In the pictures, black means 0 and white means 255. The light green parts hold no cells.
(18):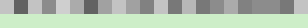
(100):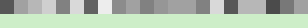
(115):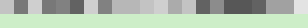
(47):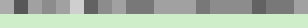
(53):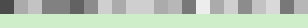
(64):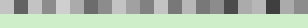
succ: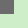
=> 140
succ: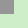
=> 161

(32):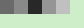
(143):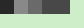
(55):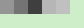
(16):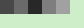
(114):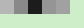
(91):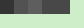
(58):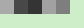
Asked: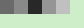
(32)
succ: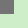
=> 63
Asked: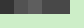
(91)
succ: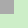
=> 72
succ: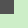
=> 94
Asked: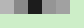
(114)

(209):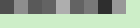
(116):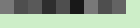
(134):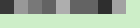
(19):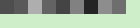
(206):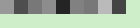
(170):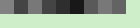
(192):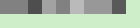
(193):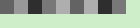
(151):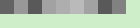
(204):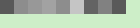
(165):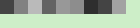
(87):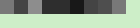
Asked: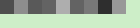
(209)
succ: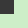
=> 152

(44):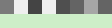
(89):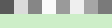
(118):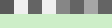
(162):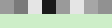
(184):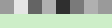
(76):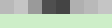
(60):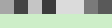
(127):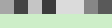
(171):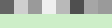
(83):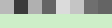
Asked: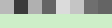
(83)
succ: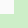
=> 154
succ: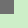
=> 100
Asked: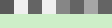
(118)
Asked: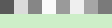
(89)

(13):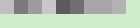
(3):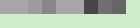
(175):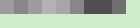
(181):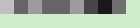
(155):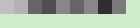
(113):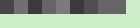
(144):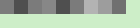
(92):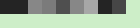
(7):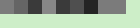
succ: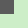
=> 112
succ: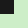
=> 112
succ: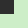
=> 123
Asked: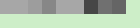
(3)
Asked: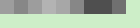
(175)
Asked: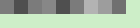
(144)

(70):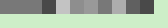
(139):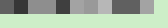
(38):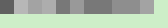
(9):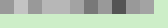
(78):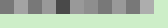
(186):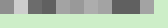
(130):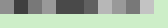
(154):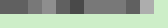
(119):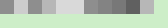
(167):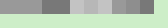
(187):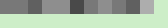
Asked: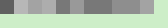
(38)
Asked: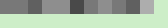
(187)
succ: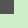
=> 153
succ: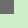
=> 96
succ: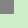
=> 120

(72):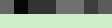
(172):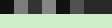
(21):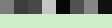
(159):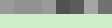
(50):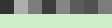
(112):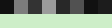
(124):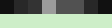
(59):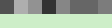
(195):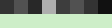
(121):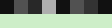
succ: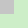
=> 7
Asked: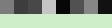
(21)
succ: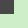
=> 197

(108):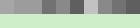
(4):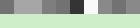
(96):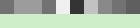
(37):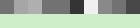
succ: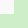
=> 137
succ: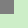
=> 114
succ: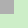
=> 114

